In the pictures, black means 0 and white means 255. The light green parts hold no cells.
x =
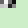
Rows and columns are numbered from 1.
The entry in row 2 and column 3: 39
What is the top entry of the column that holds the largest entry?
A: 248
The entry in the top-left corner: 101

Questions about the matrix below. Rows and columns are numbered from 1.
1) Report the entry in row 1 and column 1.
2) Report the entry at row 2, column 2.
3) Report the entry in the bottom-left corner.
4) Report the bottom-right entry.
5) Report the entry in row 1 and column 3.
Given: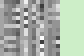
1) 179
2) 148
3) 164
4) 107
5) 120

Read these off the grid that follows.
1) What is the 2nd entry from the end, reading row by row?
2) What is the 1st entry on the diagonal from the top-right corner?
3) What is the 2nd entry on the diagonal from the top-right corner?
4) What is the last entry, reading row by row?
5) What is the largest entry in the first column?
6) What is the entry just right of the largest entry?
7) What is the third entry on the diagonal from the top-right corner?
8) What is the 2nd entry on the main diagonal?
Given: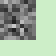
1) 92
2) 92
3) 78
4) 92
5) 162
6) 132
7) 107
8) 92

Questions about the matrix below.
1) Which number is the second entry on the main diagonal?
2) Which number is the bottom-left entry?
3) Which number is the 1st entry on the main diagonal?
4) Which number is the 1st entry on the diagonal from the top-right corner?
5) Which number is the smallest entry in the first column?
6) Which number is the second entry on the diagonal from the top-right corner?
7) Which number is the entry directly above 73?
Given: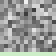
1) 172
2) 127
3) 127
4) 102
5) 115
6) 115
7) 199

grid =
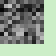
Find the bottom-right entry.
87
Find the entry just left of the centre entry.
58
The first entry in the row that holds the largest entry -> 32
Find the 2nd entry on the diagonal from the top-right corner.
100
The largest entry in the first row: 141
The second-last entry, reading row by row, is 141
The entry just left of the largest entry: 170
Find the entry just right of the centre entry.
100
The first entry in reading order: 100
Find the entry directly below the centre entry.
126
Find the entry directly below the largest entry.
73
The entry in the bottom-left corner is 113
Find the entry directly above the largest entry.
113
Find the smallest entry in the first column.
4
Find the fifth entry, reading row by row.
58
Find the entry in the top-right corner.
87
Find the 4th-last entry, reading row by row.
100
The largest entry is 196
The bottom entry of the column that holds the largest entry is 87
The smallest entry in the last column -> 32
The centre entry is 87
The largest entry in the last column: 184

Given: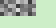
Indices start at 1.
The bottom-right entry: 120
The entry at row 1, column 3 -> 108
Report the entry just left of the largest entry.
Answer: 149
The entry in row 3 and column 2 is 134
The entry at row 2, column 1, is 134
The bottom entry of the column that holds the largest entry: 59
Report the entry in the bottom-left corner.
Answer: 71
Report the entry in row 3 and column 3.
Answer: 95
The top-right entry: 174

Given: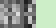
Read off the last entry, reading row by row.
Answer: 189
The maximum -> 219
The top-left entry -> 102
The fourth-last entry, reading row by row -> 102
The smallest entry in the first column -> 90
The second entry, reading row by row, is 133
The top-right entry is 189
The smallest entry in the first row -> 31
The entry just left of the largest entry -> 133
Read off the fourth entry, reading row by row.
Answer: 118
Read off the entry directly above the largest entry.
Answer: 162
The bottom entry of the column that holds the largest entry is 102
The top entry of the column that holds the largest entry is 74
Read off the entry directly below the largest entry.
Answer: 162
